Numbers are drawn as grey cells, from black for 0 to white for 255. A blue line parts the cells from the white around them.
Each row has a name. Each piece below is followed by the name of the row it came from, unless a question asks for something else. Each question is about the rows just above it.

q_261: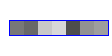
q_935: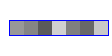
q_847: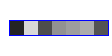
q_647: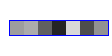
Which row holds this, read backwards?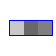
q_935
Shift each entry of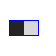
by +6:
[ 42 222]
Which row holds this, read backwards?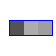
q_847
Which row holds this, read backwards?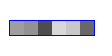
q_261
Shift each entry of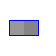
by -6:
[146 127]
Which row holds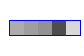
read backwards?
q_847
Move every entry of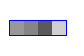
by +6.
[158 139  96 214]

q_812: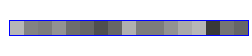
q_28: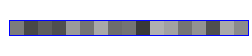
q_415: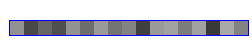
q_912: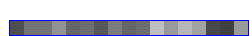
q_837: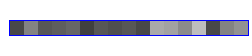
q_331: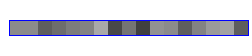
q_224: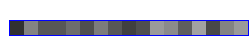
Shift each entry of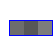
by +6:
[115  93 130]
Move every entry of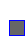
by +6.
[108]
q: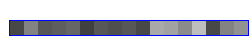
q_837
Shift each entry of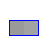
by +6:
[160 168]
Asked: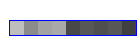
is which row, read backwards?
q_837
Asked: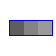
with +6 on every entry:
[100 137 160]
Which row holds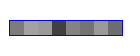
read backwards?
q_415

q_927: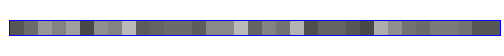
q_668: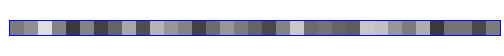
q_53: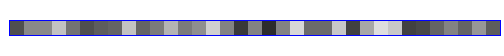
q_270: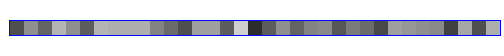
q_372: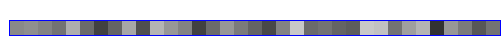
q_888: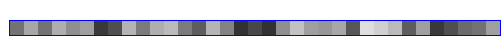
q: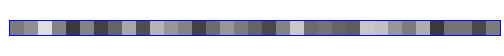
q_668
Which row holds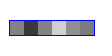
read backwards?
q_53
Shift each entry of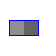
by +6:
[149 106]
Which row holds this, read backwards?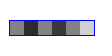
q_53
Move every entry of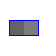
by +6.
[106 129]

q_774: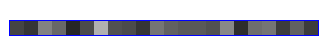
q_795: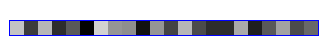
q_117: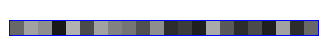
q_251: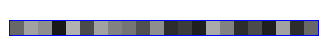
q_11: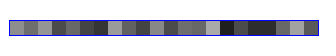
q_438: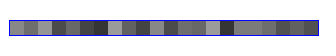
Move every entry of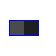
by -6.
[69 25]
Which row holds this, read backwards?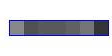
q_774
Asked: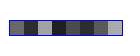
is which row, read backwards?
q_117
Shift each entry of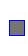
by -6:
[111]
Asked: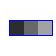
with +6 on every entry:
[ 51 110 168]

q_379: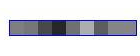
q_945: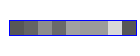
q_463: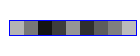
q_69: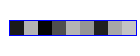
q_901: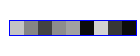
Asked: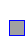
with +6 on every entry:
[167]
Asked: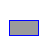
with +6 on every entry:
[161 161]
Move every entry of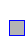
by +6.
[186]

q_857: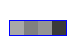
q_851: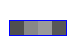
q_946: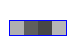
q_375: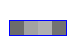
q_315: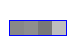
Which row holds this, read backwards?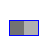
q_375
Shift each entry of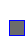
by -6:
[102]

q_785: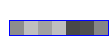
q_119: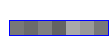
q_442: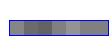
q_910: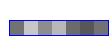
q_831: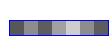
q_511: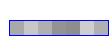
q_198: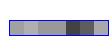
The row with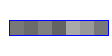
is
q_119
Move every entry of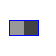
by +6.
[159  72]
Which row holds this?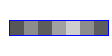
q_831
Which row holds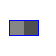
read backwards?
q_785
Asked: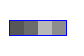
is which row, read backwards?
q_910

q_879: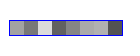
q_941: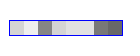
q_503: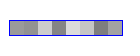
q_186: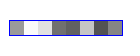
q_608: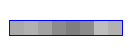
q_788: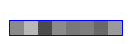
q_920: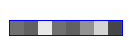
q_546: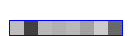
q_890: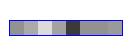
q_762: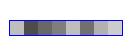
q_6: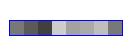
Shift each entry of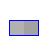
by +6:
[183 168]
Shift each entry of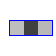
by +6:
[196  70 190]
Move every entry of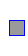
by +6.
[160]

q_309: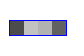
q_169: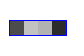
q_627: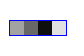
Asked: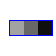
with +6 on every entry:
[168 110  21]
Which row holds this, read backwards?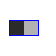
q_169
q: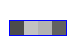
q_309

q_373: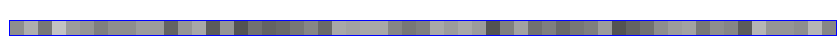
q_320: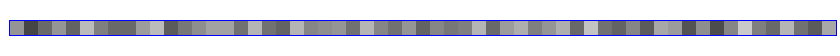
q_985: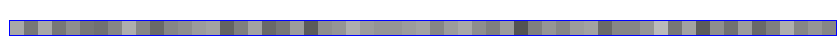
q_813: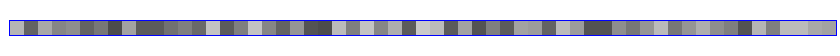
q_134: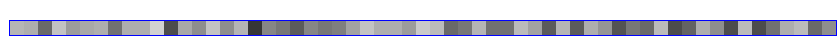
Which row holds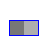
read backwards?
q_373
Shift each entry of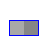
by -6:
[162 128]
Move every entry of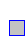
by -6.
[189]
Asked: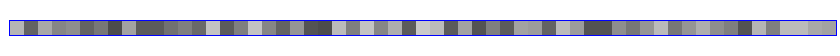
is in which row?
q_813
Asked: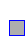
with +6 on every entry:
[180]
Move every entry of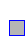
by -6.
[175]
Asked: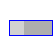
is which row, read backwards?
q_134

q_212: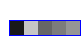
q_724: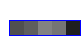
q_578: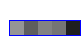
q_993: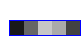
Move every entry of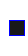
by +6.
[31]
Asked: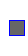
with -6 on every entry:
[96]
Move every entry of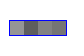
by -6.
[143  88 124 111]
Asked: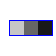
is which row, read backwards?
q_993
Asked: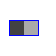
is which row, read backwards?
q_993
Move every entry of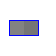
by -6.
[124 111]

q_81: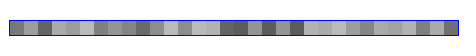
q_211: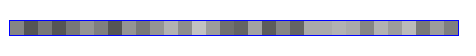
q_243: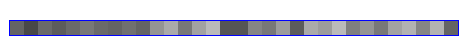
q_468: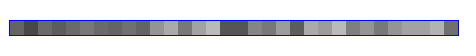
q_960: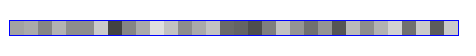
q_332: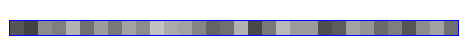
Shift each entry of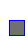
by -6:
[106]
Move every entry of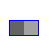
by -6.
[ 94 156]
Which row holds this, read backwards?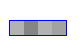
q_243
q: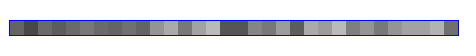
q_468

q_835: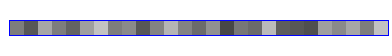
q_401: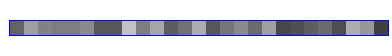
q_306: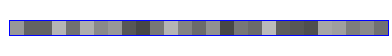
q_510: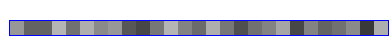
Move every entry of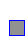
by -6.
[139]
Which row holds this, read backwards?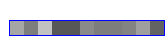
q_401
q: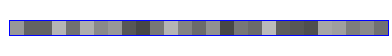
q_306
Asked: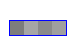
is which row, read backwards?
q_835
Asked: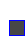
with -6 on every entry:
[65]

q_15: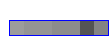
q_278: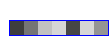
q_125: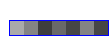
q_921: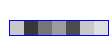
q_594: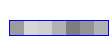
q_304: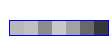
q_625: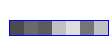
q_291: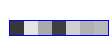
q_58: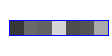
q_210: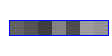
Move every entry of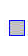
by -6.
[187]
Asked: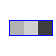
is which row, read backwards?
q_291

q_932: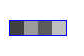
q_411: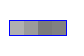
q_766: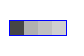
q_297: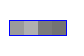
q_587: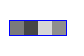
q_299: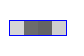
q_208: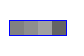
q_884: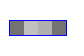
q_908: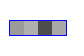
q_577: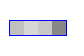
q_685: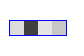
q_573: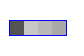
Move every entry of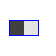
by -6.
[ 58 221]
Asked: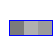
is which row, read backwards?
q_297
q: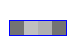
q_884
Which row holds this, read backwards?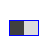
q_685

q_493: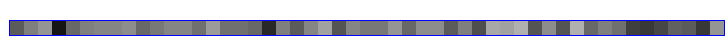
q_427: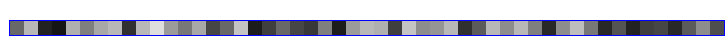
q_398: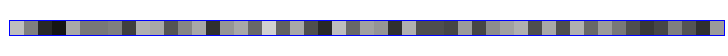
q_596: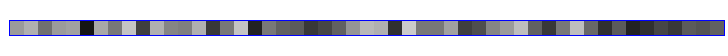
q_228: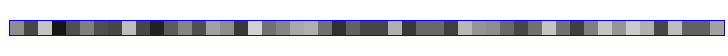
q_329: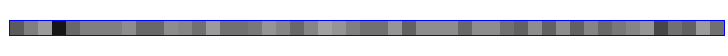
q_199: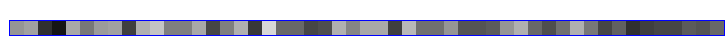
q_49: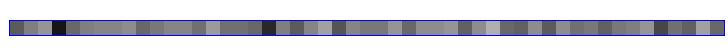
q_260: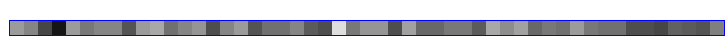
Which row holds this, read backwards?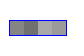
q_260
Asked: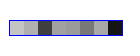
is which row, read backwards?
q_199
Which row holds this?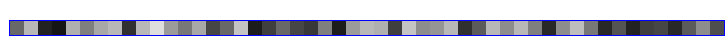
q_427
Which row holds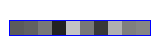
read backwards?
q_596
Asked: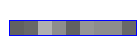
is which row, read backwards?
q_49

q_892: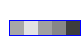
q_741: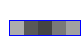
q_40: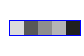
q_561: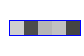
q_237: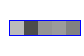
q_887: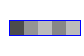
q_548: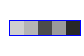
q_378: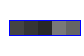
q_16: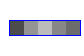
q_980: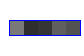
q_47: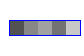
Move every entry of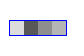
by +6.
[226  94 148 187]
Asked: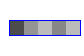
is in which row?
q_887
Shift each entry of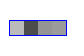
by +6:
[193  82 154 161]
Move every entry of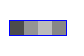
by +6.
[ 82 154 193 141]
